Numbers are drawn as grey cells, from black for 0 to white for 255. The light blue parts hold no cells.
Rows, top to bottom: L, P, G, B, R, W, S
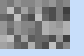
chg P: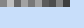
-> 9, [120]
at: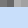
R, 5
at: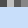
S, 7
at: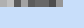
W, 1
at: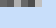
S, 3

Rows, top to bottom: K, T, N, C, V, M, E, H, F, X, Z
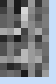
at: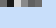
T, 2
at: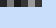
K, 1
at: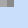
C, 4
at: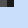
M, 2

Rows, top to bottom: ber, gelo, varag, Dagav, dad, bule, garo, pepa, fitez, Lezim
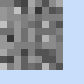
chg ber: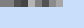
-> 5, [167]
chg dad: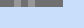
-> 9, [127]
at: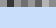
bule, 1
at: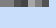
ber, 1

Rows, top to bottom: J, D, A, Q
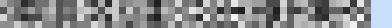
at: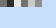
A, 28
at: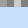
Q, 4
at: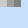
Q, 3
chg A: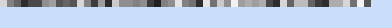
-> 24, [142]
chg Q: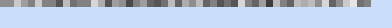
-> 51, [241]
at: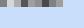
Q, 13

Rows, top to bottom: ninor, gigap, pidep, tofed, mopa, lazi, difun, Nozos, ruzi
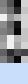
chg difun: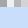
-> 3, [166]
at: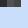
Nozos, 2
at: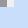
lazi, 1
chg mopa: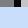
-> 2, [110]

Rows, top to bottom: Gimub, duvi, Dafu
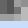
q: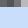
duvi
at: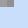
Gimub, 3
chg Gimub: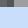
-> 4, [144]
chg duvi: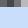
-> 2, [85]
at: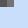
duvi, 2

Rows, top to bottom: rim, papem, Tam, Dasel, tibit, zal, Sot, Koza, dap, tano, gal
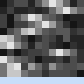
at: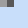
Dasel, 8
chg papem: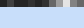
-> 11, [144]
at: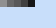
dap, 2
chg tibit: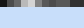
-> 12, [64]
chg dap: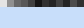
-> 8, [49]
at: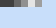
Dasel, 3

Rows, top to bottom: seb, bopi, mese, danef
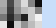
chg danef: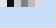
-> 4, [147]
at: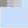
bopi, 3
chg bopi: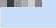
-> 4, [188]
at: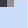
bopi, 2

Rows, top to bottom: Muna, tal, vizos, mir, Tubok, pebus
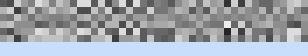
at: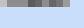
mir, 2
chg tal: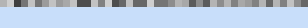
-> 36, [141]

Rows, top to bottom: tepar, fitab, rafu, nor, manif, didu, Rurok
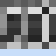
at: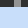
manif, 2
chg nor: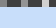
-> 1, [148]
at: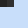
rafu, 2

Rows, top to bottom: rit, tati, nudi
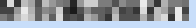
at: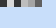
tati, 20
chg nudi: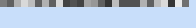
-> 13, [177]

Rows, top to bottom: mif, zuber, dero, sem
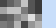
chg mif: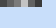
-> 5, [85]
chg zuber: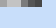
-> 6, [58]
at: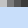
zuber, 3
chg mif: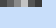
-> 3, [123]
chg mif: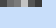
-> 2, [98]

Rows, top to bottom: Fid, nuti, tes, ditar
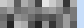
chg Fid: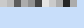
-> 10, [53]
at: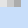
Fid, 7
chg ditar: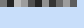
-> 4, [172]

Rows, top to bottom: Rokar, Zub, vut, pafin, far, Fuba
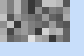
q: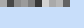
far
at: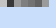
pafin, 2
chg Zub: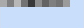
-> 7, [85]
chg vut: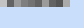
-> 2, [85]
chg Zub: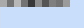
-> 2, [127]

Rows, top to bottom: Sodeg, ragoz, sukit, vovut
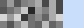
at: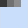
sukit, 4
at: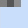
vovut, 1
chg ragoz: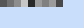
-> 8, [171]
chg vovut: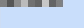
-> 7, [187]

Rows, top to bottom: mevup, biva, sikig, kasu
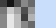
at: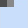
mevup, 3
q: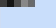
mevup

